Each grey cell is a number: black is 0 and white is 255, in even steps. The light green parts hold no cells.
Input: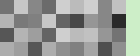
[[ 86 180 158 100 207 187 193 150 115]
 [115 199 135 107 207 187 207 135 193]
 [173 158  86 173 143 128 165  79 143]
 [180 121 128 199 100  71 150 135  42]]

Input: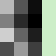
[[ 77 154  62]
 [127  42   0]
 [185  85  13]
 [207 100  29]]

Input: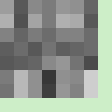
[[ 88  94 101 137 150 115  75]
 [ 94 108  88 115  94 101 108]
 [115 184 144  62 150 130 206]
 [123 184 144  55 144 137 206]
 [130 101 123 108 130 130 108]
 [157  88 137 123 150 144 101]
 [176  81 164 123 176 170  88]]

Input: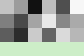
[[ 93  44 203 100 218 183]
 [127  73 164 232 135 170]
 [195 156  17 189  79 247]]

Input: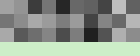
[[117 140 169 155 125 155  68 133 104 182]
 [162 148  60 117  38 104  97  68 190  97]
 [169  89 110 133  76 125  32  83 175 140]]

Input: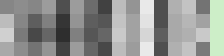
[[134 141 134 156  79 156 108  65 188 148 233  79 176 195 115]
 [169 141 115 148  65 156 102  72 188 156 233  79 176 195 122]
 [188 134  94 128  53 148  94  86 195 162 226  79 169 182 162]
 [208 122  72 102  46 128  86 102 201 162 214  94 169 176 201]]

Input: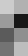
[[ 91 143]
 [115 189]
 [155  24]
 [204 177]]

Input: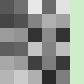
[[ 69  81 131 175 161]
 [ 87 112 232 106 225]
 [ 94 100 196 131 189]
 [155 147  50 139  50]
 [168 155  63 125  56]
 [181 203 175  42 125]]
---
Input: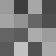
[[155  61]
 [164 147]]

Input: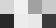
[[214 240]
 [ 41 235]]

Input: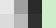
[[230 159]
 [219 185]]

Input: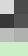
[[217  74]
 [ 56  82]]

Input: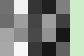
[[113 241]
 [109 158]]

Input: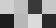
[[207 190]
 [ 29 183]]
